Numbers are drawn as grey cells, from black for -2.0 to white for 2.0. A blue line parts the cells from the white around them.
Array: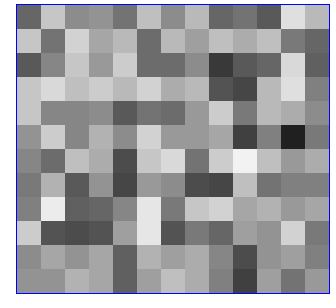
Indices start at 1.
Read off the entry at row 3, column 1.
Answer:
-0.6
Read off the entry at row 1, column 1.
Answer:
-0.4
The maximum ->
1.8
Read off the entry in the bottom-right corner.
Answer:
0.4
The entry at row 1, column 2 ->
1.1
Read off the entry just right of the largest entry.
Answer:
1.0
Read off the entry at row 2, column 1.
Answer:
1.1
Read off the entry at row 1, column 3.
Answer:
0.2
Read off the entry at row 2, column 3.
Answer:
1.3
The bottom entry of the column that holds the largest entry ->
-1.0
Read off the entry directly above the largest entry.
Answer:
-1.0
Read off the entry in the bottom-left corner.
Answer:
0.3
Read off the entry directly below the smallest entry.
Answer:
0.4
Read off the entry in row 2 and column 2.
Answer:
-0.2
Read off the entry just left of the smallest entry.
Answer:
0.0
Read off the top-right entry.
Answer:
0.9
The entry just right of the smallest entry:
-0.1
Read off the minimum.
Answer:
-1.5
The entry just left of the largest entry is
1.2
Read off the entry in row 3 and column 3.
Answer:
1.1

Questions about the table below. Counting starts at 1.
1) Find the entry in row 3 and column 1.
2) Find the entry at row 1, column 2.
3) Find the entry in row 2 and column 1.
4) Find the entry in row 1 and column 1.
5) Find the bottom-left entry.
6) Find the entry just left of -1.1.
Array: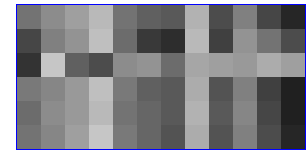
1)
-1.2
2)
0.2
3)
-0.9
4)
-0.2
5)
-0.2
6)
-0.3
